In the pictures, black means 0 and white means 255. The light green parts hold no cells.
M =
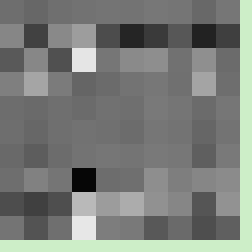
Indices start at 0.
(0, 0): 110
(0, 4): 116
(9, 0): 116
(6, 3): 115
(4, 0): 109
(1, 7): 87
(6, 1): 93
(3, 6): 119
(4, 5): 111
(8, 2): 78
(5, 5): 108
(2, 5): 138
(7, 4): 109
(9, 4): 125
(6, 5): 116
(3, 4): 107
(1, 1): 65
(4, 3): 107
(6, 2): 108
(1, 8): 34
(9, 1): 83
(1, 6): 58
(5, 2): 111
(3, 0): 127
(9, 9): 95
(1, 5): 37
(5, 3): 114
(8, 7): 134
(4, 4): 113
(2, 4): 118
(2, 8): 143

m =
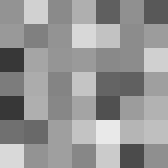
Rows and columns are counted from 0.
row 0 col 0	147
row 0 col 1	209
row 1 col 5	140
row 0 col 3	175
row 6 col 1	147
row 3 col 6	159
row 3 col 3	196
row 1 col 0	153
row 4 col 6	178
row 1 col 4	194
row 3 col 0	124
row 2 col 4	137
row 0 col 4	95
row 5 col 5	181
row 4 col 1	175

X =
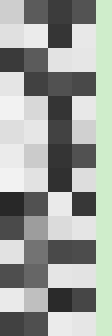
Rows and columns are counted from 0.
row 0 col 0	206
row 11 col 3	227
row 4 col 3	232
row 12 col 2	42
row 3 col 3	72
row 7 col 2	49
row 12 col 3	69
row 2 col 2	227
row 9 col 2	219
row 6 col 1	203
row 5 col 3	207
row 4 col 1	215
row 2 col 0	58
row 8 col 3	55
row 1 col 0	224
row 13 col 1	79
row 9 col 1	158

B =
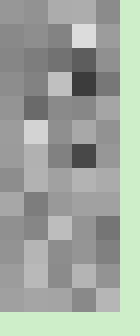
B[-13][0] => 151
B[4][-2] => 135
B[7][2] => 161
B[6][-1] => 151
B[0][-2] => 173
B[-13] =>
[151, 146, 172, 173, 139]
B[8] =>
[167, 125, 153, 161, 161]
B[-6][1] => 178
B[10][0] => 147
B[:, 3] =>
[173, 220, 93, 60, 135, 168, 72, 179, 161, 148, 149, 180, 137]
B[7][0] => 141
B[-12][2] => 131
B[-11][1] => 125
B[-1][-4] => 165

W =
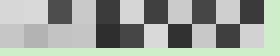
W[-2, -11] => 215
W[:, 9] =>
[207, 63]
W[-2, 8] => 70
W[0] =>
[215, 217, 77, 201, 59, 214, 64, 203, 70, 207, 58]
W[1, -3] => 200
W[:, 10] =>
[58, 210]

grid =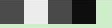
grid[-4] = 75
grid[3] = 14
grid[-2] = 73
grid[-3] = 236

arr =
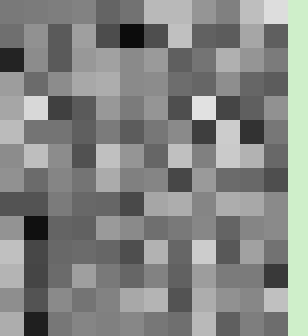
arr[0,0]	122
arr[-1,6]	119
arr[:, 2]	[126, 91, 90, 139, 64, 116, 139, 132, 123, 100, 105, 106, 137, 118]
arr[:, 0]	[122, 111, 35, 157, 166, 187, 139, 145, 82, 148, 193, 179, 142, 172]
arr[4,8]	226
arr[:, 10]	[189, 167, 150, 103, 96, 49, 177, 104, 169, 132, 162, 123, 134, 125]
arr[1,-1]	96
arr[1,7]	193
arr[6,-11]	189
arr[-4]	[193, 70, 105, 106, 101, 79, 177, 101, 203, 87, 162, 113]
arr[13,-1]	108
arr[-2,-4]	174
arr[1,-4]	97
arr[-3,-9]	159
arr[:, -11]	[123, 144, 139, 107, 215, 116, 189, 107, 82, 16, 70, 69, 84, 30]
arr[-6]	[82, 82, 123, 104, 102, 74, 167, 173, 133, 172, 169, 137]
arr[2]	[35, 139, 90, 151, 160, 138, 153, 94, 116, 176, 150, 124]
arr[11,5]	103
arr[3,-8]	174
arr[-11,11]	93
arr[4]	[166, 215, 64, 89, 151, 124, 150, 78, 226, 69, 96, 145]
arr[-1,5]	135
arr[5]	[187, 116, 116, 96, 124, 92, 118, 138, 61, 203, 49, 119]
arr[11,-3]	123
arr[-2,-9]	117
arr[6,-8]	192
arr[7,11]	78
